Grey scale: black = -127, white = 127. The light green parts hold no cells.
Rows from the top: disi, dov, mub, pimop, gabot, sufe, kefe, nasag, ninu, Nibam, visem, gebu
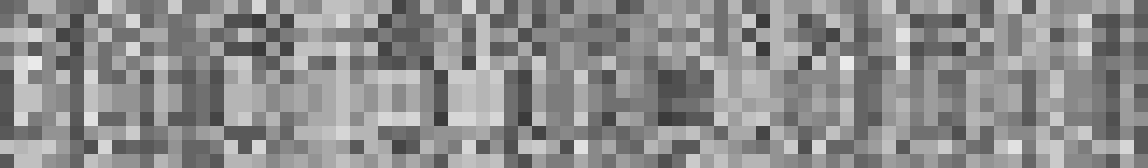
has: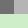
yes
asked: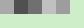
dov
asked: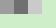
gabot

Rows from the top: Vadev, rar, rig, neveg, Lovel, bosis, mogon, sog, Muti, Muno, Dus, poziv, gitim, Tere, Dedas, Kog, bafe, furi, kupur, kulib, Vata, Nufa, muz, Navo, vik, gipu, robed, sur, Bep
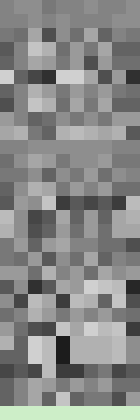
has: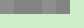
no
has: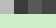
no
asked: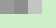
Dedas
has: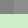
yes
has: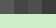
no
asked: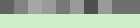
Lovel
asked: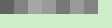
sur

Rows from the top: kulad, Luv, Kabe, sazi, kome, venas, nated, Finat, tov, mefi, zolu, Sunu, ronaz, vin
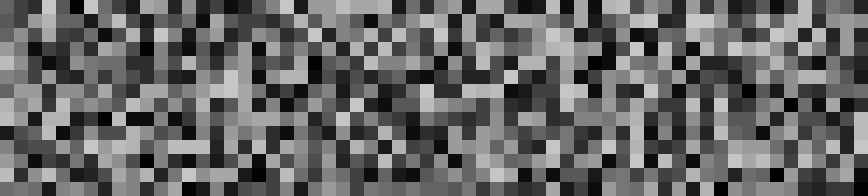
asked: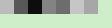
Sunu
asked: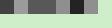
tov
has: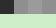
yes
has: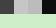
yes

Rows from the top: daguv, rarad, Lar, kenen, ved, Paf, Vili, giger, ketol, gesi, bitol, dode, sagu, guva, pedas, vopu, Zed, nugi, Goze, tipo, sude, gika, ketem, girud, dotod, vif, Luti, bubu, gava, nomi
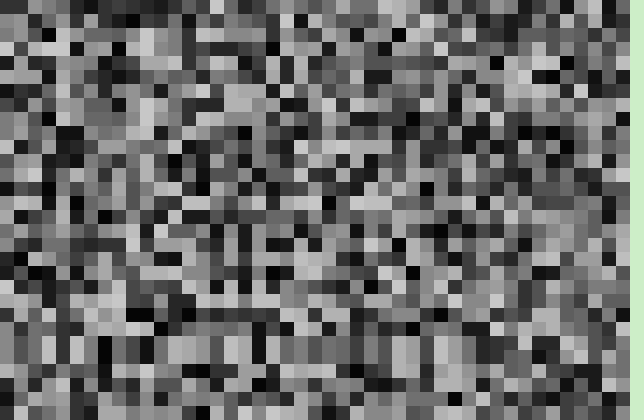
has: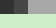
yes
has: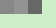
yes
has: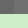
yes
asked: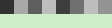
ketem

